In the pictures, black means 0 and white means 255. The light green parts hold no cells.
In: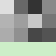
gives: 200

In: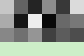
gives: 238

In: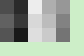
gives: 216

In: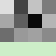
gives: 9

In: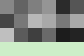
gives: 184

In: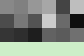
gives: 83

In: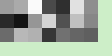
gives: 150
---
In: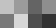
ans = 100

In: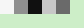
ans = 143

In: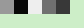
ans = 112

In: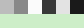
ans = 137

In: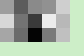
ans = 92

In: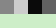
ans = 134

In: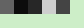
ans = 68

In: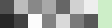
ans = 81

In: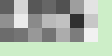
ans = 87
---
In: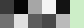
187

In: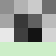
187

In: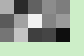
154

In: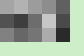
74

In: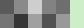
153

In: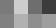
158
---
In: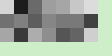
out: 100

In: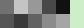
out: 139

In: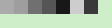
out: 205

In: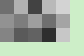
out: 46

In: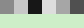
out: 166

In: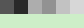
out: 194

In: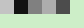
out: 173

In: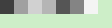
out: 132

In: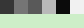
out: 11
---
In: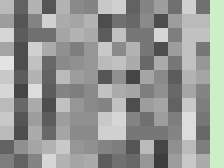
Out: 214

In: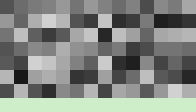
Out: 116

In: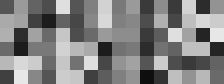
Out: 176

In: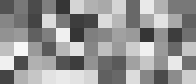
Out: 146

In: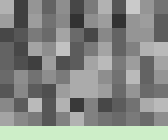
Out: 71

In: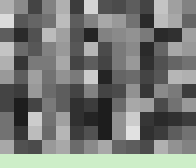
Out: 93
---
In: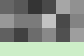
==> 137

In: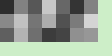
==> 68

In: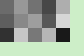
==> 120

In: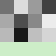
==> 24

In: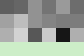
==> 202

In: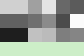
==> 187
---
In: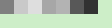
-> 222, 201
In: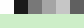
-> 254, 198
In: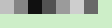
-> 206, 192
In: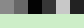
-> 200, 137
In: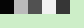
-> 241, 187
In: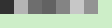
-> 199, 180
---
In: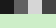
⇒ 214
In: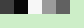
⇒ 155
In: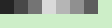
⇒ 144
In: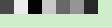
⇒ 149
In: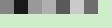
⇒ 202
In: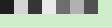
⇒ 177
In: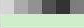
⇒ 51
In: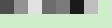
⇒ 26
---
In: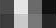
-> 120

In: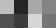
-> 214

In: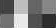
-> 80

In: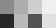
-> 83

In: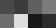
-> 24

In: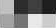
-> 232

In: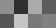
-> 121

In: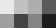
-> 132

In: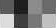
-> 119

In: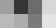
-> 122
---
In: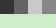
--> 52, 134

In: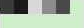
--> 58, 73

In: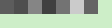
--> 92, 100

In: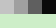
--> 195, 10

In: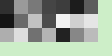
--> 48, 187

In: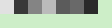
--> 225, 42

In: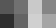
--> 87, 165
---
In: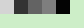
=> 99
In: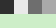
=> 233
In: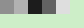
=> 28
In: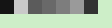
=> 125
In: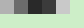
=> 41
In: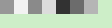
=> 50
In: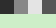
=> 135
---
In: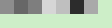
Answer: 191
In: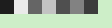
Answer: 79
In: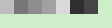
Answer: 218
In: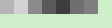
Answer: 61
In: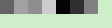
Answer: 4
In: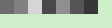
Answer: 143
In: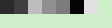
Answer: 124
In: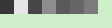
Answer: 90
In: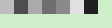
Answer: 138
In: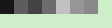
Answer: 193
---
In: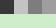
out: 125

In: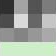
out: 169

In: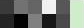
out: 114

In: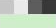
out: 93

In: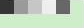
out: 154

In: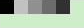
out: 108

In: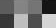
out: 132

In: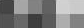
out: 173

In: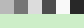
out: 185

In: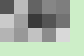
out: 194
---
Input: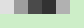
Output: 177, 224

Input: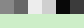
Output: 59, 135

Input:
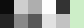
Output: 51, 37

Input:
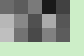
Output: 65, 191

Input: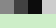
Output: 205, 135

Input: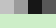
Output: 87, 194
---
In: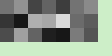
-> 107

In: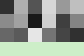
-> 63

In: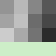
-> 108

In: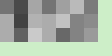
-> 131

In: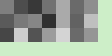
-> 98

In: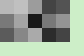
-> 121
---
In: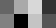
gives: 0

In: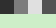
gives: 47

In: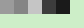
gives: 26

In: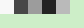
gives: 35

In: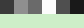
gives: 25

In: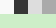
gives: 54
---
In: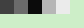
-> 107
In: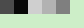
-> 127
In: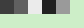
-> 96
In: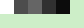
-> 77
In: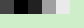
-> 67
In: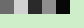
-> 107
